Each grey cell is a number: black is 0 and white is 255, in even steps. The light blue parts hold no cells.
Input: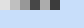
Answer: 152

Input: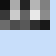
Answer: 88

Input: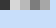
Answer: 185

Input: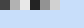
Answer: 232

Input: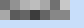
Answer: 101

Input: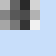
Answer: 52

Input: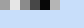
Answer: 139

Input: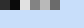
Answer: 225

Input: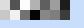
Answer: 114
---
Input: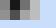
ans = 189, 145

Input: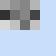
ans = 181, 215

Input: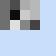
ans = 184, 111

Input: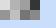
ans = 53, 149

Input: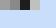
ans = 192, 159

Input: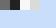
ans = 218, 108
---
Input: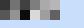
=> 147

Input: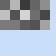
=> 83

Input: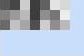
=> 154

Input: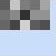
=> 137

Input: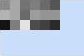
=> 167

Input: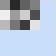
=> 156

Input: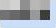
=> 104

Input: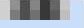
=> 123

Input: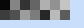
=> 80

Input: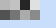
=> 117
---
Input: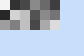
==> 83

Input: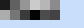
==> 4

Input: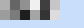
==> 165

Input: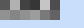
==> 156

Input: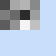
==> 105

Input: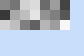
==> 146

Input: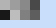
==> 189

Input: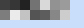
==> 93
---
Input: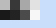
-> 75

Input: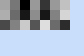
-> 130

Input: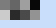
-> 74

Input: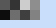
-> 63

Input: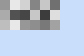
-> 60

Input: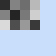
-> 121
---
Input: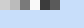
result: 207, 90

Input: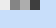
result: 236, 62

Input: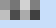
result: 149, 64

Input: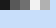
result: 25, 177

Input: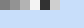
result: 126, 207

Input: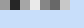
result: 155, 200

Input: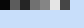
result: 6, 70

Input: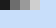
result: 27, 207
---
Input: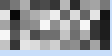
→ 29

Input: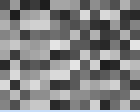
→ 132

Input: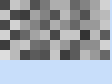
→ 198

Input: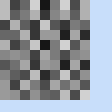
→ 103

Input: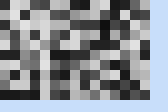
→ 162

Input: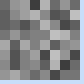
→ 95

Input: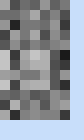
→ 57
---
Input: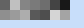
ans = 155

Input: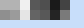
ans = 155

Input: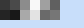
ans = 24

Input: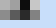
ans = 91

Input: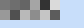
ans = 80

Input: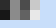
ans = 139

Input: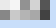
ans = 201

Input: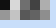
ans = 195

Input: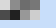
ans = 33
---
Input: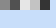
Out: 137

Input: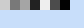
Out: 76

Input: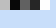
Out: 97

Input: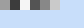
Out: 136

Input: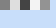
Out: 147

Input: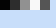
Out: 85

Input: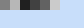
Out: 98

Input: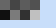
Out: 69

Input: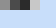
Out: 143

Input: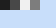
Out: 125
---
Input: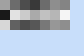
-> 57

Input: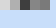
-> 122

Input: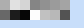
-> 28

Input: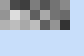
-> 62

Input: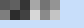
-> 53

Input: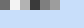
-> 109

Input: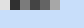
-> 68

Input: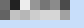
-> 75

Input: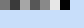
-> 58

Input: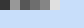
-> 87
